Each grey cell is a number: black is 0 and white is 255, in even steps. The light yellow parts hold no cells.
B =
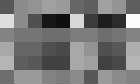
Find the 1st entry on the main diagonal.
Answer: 88
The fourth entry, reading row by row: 160
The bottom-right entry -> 131
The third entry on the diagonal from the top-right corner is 110
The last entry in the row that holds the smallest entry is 251
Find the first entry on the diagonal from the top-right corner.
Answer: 94
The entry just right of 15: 215
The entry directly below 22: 110
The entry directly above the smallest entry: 154
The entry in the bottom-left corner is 110
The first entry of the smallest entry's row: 222
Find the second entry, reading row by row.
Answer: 139
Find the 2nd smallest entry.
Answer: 22
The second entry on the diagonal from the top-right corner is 43

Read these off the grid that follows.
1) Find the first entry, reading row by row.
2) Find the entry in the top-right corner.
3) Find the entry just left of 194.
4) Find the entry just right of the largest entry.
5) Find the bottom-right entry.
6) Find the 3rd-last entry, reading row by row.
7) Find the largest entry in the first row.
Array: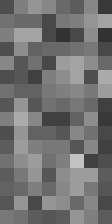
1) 78
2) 56
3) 127
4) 64
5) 92
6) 149
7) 149

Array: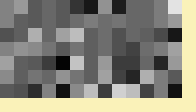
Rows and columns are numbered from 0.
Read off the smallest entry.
4
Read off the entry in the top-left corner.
130
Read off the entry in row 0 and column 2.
89
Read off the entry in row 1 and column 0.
130
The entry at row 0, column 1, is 153
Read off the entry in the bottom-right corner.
17
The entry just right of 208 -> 189
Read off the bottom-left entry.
89
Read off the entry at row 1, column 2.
89
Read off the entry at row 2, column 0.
81
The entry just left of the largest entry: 124
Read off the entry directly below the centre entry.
95
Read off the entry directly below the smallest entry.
146
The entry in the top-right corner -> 227
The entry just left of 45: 81
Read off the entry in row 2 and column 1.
95
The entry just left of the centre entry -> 116
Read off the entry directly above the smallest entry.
89
